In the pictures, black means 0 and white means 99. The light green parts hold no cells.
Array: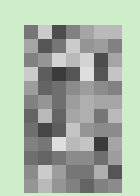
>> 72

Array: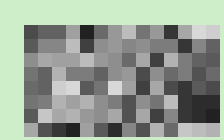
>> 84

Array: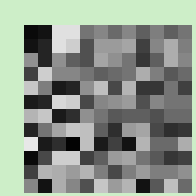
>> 37

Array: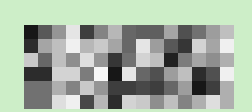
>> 61

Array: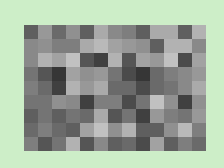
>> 37

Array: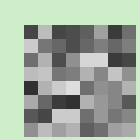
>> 23

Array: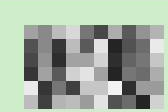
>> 57
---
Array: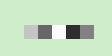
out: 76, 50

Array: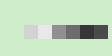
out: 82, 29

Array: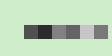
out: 31, 47

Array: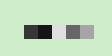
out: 21, 64

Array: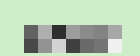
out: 38, 93

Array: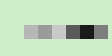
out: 71, 49

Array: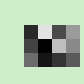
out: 16, 35

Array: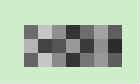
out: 42, 36

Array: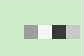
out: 61, 78

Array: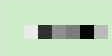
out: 91, 72
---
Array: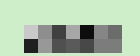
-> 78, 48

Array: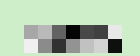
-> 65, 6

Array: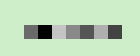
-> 41, 26

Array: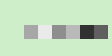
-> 65, 37

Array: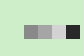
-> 53, 16

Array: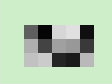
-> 37, 72

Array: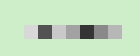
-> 84, 71

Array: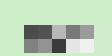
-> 29, 93

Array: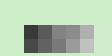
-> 22, 75
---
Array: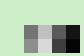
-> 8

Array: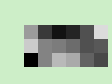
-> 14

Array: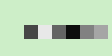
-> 5

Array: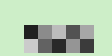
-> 32

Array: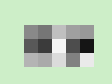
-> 62

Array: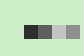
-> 55

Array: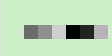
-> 0

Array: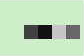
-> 40

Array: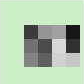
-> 9
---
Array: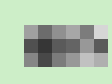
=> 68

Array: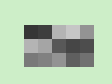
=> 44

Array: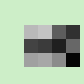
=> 2

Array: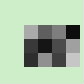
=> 77

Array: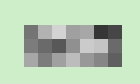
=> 37

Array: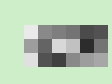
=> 65
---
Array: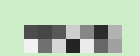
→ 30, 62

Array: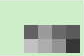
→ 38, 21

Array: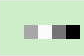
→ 65, 1

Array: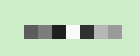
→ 36, 60

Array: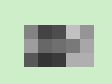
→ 51, 68

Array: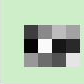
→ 24, 89

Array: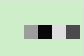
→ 61, 29
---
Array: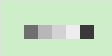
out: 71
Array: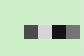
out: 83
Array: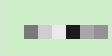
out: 80
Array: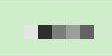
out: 18
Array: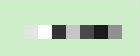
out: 99
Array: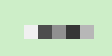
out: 30
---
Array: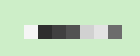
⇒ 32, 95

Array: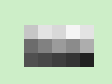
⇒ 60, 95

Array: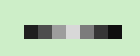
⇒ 84, 84

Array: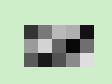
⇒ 39, 86

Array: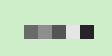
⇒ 33, 89

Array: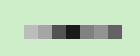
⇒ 10, 73
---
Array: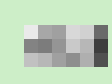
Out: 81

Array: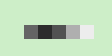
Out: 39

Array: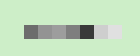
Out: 61

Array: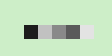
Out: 53

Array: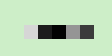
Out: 23

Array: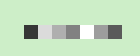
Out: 68

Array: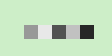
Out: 59

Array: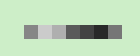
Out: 52

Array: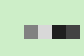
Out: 26
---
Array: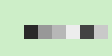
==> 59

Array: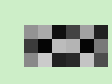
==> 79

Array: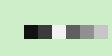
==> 23

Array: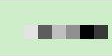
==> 36

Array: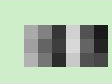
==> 46

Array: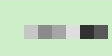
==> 54

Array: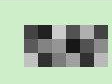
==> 19

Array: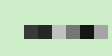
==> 15
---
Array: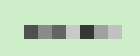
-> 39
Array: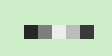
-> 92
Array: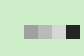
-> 83
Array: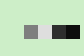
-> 18
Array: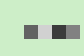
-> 23
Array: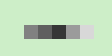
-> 21
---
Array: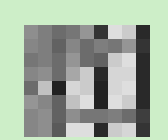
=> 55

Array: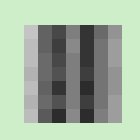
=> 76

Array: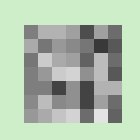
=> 49

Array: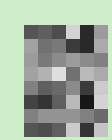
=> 33

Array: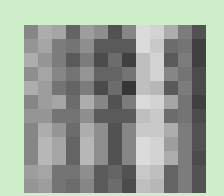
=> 52

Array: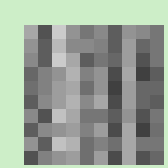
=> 65

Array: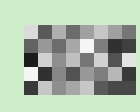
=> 85

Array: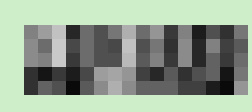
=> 50
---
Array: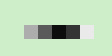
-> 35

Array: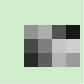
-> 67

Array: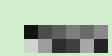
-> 29

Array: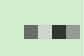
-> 81

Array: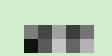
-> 27

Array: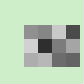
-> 52

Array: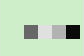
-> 87

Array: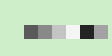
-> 53
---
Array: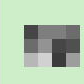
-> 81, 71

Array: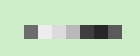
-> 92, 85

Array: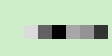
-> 85, 65

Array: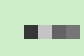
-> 76, 46

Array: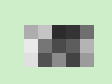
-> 91, 87

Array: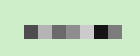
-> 79, 70

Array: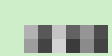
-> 82, 76

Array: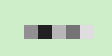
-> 86, 71

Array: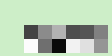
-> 98, 94

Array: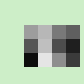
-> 89, 74
